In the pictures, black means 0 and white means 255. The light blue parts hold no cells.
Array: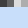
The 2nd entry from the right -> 220
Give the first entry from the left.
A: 62
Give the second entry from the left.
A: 100

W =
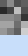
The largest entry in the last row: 206
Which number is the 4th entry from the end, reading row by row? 151
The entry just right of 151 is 125
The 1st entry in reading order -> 95
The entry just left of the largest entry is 95
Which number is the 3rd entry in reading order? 80
